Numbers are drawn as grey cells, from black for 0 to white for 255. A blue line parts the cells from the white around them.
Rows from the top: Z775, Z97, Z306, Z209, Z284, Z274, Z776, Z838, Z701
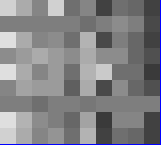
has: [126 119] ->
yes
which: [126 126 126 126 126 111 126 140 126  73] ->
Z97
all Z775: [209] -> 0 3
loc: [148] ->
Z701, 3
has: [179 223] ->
no
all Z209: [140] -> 0 4 6 7
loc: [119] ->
Z776, 5

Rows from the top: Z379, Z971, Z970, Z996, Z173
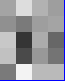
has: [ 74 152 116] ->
yes
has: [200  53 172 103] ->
yes
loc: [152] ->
Z996, 2
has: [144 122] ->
yes
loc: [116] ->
Z996, 3

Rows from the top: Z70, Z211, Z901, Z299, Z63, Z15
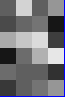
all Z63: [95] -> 1 2
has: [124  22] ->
no
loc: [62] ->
Z901, 3
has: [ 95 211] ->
yes
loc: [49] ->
Z63, 3
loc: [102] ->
Z211, 1
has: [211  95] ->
yes

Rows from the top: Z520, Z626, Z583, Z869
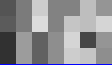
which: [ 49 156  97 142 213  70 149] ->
Z583
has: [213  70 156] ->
no
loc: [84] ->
Z520, 0
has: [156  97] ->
yes
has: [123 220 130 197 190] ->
yes
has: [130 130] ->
yes
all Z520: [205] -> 2

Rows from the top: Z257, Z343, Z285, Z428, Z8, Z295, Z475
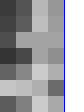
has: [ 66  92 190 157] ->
yes
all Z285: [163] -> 1 2 3
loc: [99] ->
Z8, 0
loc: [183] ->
Z257, 2
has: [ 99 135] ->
yes
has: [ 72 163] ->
yes
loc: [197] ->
Z295, 0

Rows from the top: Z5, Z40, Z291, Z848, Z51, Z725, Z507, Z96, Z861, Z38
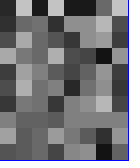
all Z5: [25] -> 2 4 5
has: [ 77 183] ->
no
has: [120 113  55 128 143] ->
yes
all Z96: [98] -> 1 2
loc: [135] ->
Z38, 4
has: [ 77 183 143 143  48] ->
no
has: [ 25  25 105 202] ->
no

